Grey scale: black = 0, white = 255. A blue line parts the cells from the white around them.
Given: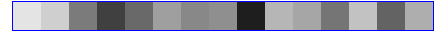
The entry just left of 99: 194
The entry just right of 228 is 207

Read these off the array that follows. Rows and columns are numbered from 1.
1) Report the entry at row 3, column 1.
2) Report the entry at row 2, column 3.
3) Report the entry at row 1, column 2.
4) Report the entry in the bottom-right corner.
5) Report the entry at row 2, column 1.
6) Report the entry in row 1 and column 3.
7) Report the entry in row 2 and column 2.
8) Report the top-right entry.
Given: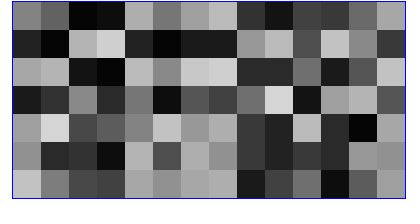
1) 167
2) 180
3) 98
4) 159
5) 34
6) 5
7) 5
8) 167

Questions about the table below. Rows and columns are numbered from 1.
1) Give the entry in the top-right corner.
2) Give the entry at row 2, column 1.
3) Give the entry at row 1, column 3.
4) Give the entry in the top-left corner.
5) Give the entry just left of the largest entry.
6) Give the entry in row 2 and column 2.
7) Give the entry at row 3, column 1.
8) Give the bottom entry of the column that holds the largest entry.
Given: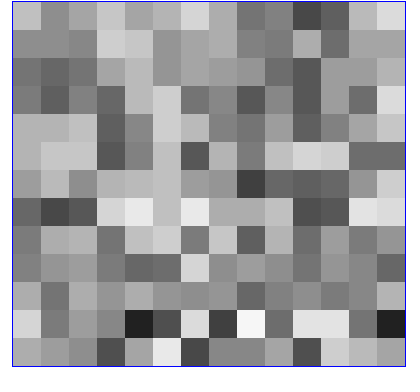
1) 219
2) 142
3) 165
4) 192
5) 64
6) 142
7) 116
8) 135

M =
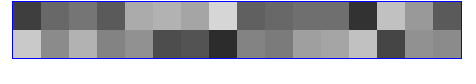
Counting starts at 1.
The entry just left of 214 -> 165
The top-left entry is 62
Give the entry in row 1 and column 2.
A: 104
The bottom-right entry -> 139
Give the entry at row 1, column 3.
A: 117
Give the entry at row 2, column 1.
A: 201
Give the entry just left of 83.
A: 77
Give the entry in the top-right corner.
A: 90
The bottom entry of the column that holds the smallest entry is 44
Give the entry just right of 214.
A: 96

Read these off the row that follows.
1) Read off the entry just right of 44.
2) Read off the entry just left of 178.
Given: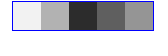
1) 95
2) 242

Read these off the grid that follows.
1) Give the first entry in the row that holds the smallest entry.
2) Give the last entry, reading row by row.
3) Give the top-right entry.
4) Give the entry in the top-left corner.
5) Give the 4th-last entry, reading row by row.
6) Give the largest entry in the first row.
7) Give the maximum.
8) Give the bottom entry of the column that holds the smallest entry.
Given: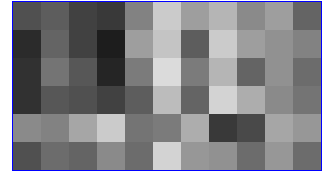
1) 43
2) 108
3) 100
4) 80
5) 145
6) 203
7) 219
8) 138

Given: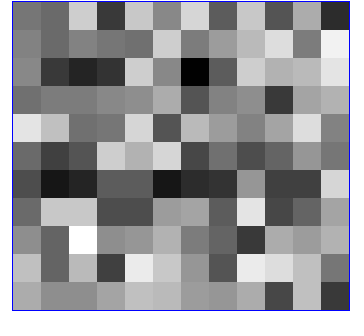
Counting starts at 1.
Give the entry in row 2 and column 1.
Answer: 130
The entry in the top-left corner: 118
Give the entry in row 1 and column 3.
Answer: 206
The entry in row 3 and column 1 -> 136
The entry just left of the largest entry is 100
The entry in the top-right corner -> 44
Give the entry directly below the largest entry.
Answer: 186
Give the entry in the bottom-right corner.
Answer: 57
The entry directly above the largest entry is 200
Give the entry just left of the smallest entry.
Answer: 136
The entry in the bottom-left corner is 172
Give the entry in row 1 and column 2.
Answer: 106
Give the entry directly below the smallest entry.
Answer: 84
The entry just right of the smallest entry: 92
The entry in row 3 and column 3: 36
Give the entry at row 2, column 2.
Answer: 106
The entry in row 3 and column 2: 57

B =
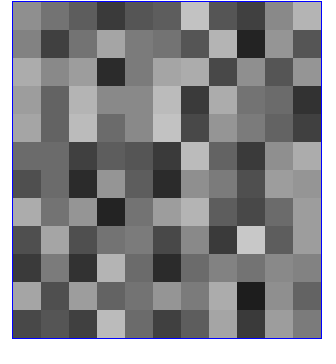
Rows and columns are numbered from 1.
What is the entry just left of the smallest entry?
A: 172
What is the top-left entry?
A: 143
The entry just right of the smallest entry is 143
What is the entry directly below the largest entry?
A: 115
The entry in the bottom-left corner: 72
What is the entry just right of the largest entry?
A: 93
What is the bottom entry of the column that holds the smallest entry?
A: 58
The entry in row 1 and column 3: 93
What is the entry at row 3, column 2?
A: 137
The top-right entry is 180
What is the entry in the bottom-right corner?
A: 123
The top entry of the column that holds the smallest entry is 64
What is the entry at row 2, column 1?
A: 130
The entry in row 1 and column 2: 115
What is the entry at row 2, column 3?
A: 115
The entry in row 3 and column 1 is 172
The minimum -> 29
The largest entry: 200

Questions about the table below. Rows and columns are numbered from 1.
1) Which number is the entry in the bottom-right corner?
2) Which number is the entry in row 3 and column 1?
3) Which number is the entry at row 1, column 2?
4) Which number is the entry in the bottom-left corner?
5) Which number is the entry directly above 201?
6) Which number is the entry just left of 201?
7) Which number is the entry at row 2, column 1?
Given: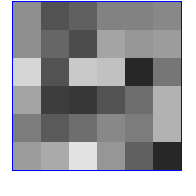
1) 39
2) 214
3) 82
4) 156
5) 76
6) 82
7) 143
